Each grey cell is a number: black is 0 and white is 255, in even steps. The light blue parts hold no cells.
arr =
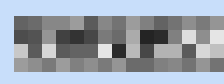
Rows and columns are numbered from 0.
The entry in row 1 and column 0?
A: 77
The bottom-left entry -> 156
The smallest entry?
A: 36
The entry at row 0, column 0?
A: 99
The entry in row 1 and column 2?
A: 149
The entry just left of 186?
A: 43
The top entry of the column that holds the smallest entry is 128
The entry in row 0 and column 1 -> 107
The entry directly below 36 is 71
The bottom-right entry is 115
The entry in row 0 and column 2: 135
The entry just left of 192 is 215
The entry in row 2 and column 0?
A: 200
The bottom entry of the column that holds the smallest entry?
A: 107
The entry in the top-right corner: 149
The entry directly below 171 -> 186

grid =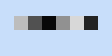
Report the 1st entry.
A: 189
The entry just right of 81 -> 8
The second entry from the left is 81

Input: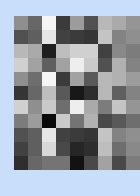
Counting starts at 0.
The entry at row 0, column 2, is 245
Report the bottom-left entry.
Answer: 46
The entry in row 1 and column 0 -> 81
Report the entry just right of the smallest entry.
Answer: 202
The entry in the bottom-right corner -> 124
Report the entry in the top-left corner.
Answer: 143
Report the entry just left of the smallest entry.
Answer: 156
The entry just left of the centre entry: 89
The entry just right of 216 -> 73
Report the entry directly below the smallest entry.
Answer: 230
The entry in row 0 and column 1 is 103
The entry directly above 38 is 59
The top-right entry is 149
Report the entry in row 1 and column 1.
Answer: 95
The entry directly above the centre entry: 162
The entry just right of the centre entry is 46
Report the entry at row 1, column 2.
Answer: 230
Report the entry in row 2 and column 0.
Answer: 184
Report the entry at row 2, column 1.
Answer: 170

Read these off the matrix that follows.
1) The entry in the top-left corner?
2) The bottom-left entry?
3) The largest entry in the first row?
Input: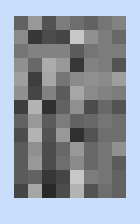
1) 98
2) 69
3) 152

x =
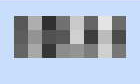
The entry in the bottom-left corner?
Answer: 101
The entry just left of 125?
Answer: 148
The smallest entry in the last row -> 55
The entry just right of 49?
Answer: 113
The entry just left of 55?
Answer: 168
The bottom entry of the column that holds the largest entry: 208
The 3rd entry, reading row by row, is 49

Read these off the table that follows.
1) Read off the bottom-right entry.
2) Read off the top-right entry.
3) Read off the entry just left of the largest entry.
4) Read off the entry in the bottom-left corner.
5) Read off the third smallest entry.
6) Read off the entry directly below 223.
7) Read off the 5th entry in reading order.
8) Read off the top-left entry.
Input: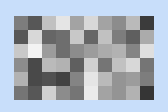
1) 53
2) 59
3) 200
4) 117
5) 66
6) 117
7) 163
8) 125

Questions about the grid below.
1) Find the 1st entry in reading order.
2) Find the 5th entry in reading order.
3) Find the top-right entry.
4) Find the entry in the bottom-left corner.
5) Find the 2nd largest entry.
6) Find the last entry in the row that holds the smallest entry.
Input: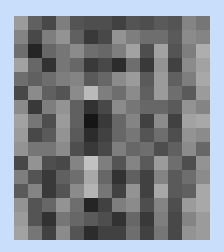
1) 155
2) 84
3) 118
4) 162
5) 186
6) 168
